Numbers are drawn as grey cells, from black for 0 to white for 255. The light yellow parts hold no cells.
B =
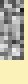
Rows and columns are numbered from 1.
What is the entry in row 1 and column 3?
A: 100
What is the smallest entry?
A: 28
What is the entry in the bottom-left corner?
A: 213
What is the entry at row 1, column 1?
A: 69
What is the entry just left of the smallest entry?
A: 213
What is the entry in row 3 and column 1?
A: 129
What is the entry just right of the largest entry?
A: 201
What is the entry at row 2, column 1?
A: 84
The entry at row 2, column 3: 201
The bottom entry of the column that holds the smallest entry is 84
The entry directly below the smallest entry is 84
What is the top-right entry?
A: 113
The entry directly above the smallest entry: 172
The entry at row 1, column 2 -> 172
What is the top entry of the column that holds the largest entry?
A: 84
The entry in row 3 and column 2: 113
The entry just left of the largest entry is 142
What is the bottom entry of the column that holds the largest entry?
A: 100
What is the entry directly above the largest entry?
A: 172

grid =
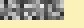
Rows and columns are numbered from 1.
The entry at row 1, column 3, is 190
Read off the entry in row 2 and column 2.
76
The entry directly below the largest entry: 147
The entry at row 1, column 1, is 175
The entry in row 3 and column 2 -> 119
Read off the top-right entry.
190
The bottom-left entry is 50
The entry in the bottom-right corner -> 131
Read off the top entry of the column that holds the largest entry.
89
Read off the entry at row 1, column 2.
37
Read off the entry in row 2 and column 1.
205
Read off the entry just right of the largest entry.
89
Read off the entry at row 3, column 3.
131

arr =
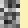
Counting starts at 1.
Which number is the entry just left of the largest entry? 177
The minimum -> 32
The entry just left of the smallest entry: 204
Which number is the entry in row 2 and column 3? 44
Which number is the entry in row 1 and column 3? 60
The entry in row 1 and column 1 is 204
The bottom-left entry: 161
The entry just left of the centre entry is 73
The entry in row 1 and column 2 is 117
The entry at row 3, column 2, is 219

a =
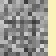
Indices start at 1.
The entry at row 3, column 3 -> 170
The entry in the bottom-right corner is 128
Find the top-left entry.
170
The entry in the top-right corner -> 143
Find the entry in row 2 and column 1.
183
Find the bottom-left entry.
143
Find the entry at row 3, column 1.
183
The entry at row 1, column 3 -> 86
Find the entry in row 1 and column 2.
199
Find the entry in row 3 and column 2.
102

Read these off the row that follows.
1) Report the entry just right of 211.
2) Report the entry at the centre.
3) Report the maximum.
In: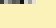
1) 158
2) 101
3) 225

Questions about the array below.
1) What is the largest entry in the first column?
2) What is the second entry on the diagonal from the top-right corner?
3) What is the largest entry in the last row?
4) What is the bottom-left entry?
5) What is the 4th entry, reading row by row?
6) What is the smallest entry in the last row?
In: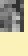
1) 162
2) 48
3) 192
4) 149
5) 134
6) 63

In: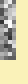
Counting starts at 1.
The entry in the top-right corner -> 109
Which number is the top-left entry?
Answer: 109
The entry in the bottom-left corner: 149
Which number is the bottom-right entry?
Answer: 95
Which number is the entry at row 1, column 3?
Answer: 236
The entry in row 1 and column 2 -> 194
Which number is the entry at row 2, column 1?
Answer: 163
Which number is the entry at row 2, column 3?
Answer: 137
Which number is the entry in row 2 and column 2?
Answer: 236
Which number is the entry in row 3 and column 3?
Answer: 194
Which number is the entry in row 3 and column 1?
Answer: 82
